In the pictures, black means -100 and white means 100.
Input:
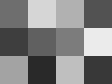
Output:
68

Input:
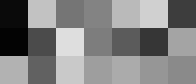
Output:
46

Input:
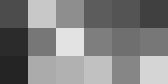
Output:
-28

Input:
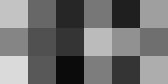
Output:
-7

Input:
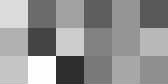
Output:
-26

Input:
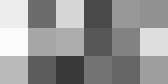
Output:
-43

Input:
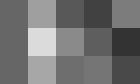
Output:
-31

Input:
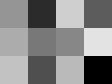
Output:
-66

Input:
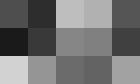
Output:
49
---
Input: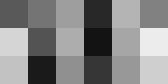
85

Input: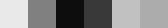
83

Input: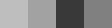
49

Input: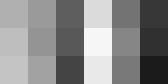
93

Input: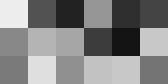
86

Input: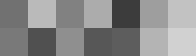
64
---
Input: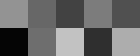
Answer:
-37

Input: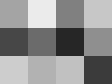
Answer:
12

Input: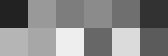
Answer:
-61

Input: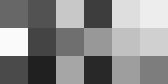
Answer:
63

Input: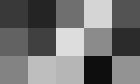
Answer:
-66

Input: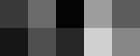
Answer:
-27

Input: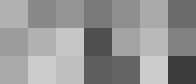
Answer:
1
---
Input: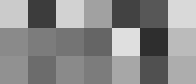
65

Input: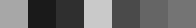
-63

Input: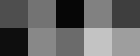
-95

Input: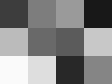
21

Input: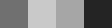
30

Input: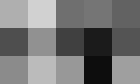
-13

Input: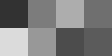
36

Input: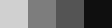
-34

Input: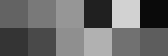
18
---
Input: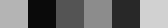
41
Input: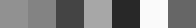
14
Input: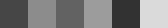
-45
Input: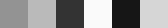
15
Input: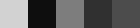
65
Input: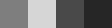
-1
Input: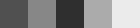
-37
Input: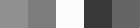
13
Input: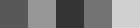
-31
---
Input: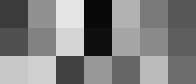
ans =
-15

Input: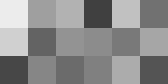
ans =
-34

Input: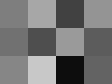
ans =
-22

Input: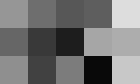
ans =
57

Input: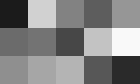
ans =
-67

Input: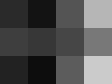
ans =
59

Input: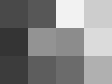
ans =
38

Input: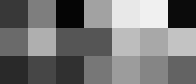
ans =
-22

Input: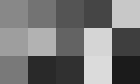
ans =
-79

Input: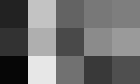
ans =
-38
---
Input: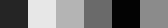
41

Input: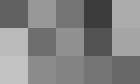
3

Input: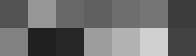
-70

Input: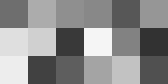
-26

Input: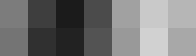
-73

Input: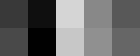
56

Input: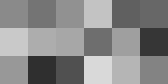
-37
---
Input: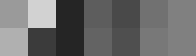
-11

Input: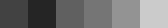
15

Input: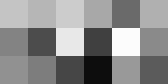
-17

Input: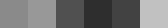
-48

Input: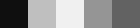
17

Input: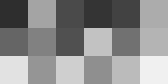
-48

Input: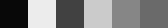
5

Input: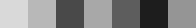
-77
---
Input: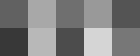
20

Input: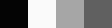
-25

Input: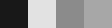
31

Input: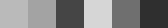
68

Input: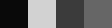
-20

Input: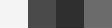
-16

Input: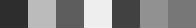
87
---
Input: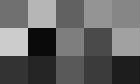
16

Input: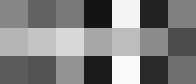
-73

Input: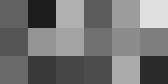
22

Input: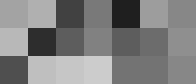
23

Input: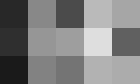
46

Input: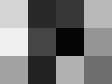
-57

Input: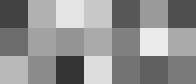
21

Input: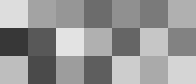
-4

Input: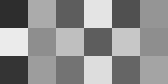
-37

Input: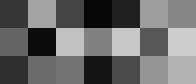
24
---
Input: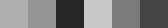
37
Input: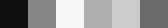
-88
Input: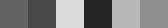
-22
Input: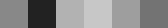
7
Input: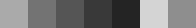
33
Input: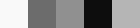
95
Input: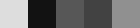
73
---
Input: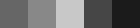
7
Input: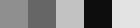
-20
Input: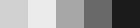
84
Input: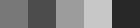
-40
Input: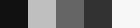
50
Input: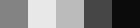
82
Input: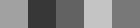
-57
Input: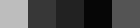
-57
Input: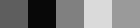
-94
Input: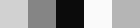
4
